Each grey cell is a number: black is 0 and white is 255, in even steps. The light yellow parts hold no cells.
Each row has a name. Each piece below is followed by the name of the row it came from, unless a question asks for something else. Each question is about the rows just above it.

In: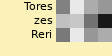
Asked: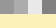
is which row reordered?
Tores
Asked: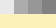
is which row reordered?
Tores

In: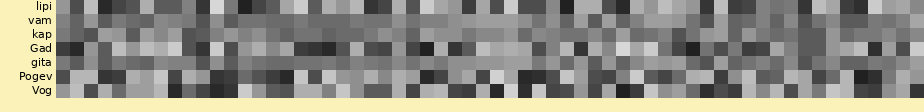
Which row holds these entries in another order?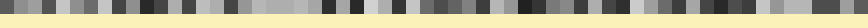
Pogev
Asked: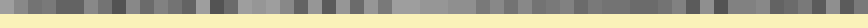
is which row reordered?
gita
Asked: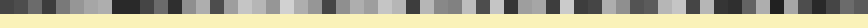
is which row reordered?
Pogev
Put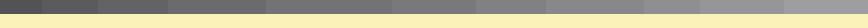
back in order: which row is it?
kap
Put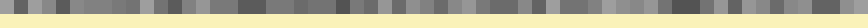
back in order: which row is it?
gita
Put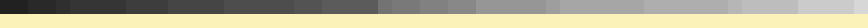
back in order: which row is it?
lipi
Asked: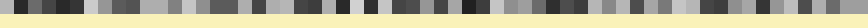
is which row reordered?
Vog

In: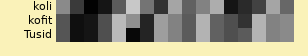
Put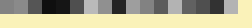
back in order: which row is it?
kofit
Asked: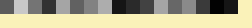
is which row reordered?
koli

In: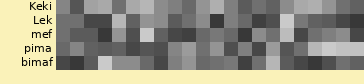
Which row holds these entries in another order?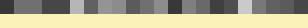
Lek
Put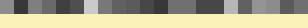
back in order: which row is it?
Lek
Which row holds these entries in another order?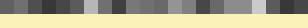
bimaf
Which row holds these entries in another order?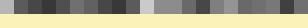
bimaf

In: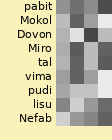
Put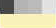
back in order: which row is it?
Dovon
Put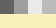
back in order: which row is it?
Mokol
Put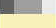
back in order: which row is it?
vima
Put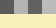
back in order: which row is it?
tal
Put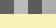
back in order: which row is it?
Miro

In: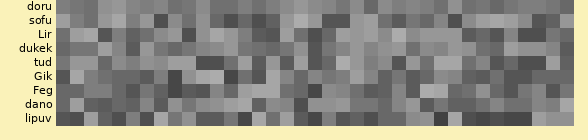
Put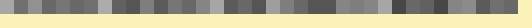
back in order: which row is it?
Gik
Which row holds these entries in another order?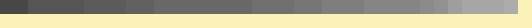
Gik
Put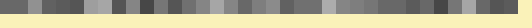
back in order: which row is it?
Feg
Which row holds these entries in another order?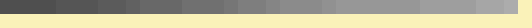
Lir
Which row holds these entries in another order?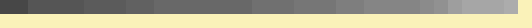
Feg
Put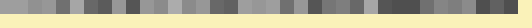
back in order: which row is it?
sofu
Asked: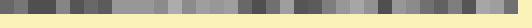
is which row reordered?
Lir

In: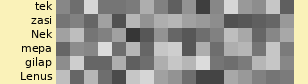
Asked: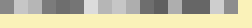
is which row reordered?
gilap
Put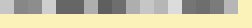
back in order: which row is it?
gilap

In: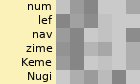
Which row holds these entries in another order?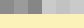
nav
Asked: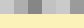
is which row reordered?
Keme
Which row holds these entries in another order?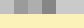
Keme
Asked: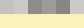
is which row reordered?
nav

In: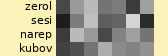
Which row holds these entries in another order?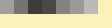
narep
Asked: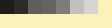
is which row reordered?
sesi
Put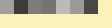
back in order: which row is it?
zerol
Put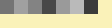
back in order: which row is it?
narep
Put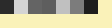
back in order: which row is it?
sesi

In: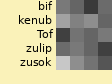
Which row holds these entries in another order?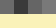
bif
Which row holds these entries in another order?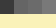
bif
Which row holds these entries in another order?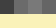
zulip
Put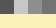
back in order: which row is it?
zusok
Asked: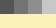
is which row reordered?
zusok
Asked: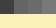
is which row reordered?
zulip
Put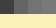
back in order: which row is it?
Tof

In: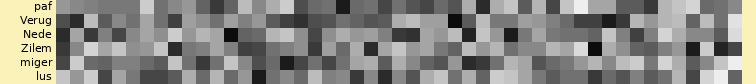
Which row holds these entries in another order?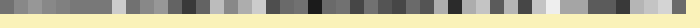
paf
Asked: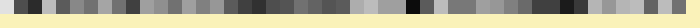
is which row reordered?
Verug
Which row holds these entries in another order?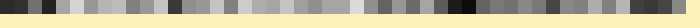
Nede
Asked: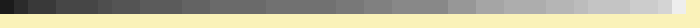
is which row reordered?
miger
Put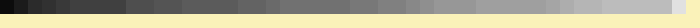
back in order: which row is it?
Verug
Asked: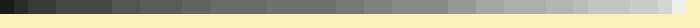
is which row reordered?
lus

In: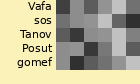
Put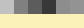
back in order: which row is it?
Tanov
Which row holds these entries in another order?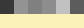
Tanov
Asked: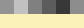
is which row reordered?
Tanov
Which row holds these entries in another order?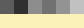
gomef
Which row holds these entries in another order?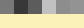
Posut
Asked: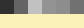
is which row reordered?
sos
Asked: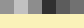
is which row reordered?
gomef

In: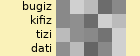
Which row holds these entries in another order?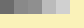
kifiz
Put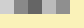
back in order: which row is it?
dati
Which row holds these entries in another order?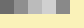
kifiz
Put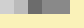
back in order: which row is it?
bugiz
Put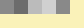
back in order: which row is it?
bugiz
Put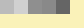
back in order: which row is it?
dati

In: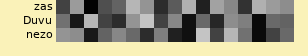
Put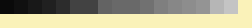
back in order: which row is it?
nezo
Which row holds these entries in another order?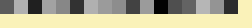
zas
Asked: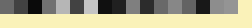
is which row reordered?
nezo
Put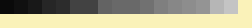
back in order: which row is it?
Duvu

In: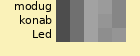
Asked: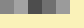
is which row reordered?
modug
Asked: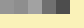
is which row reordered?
Led
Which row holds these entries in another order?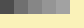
konab
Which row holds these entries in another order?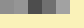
Led
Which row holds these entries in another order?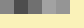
konab
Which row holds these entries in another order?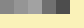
konab
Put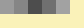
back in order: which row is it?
modug

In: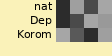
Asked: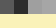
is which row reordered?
Korom
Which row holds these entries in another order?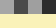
nat
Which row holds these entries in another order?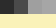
nat
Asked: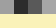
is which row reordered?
Korom
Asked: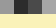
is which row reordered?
Dep
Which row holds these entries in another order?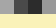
Dep
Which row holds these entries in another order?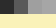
Korom

